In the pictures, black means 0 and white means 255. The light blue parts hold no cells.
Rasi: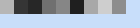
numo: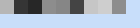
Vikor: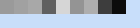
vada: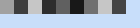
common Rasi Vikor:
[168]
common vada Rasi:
[112]

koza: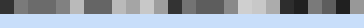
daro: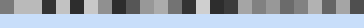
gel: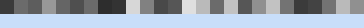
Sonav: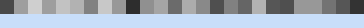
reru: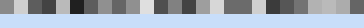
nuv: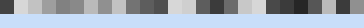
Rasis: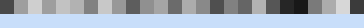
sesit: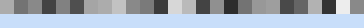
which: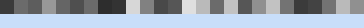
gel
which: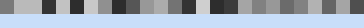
daro
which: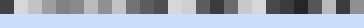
nuv

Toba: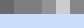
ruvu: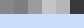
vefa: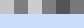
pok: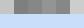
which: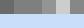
Toba
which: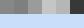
ruvu
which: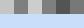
vefa

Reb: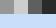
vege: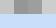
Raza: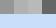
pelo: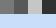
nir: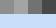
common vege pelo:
[198]
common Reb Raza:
[150]

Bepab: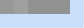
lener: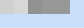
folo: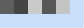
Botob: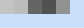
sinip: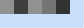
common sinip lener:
[145]
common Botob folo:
[195]
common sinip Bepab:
[145]
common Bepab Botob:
[145]
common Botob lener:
[145]
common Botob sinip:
[145]
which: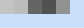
Botob

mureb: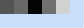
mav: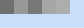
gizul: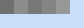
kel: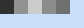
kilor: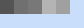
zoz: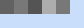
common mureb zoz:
[84]
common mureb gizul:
[112]
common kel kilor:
[112]
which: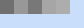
mav
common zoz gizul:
[120]
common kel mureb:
[112]
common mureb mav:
[112]

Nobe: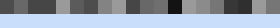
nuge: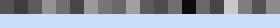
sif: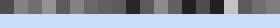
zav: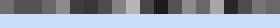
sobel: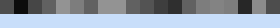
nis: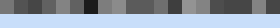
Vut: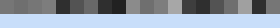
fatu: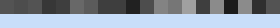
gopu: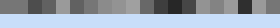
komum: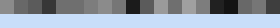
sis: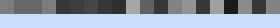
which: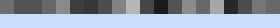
zav
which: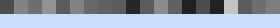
sif
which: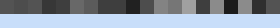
fatu

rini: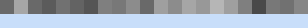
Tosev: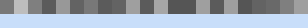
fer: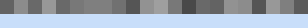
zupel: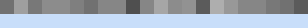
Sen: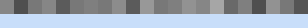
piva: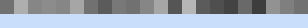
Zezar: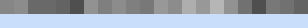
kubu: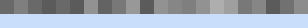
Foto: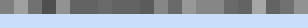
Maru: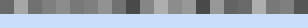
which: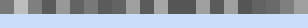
Tosev
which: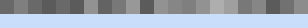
kubu
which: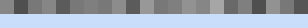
Sen
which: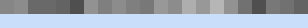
Zezar
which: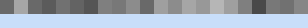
rini

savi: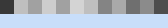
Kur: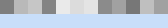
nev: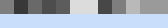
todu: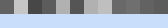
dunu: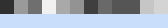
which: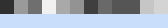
dunu
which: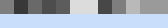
nev

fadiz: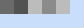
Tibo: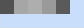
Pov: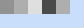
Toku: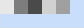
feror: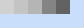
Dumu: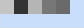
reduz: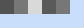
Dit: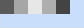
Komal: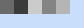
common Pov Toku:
[74]
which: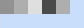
Pov
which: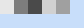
Toku
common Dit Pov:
[174]
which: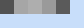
Tibo

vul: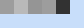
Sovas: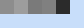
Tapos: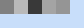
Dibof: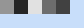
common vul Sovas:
[157]
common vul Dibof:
[149]
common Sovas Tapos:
[128]
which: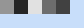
Dibof

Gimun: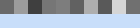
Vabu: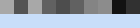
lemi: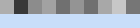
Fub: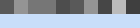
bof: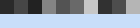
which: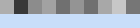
lemi
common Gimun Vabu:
[97]
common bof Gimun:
[105]

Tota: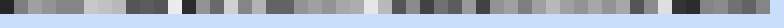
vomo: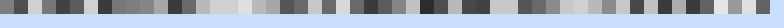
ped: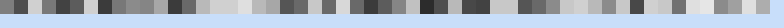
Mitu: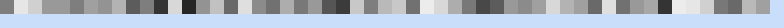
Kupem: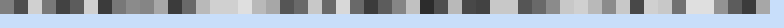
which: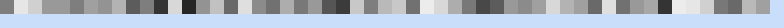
Mitu
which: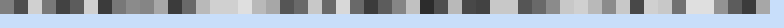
Kupem

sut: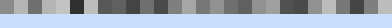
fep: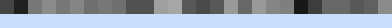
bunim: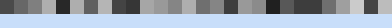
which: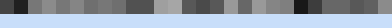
fep
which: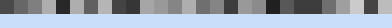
bunim
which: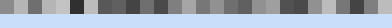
sut

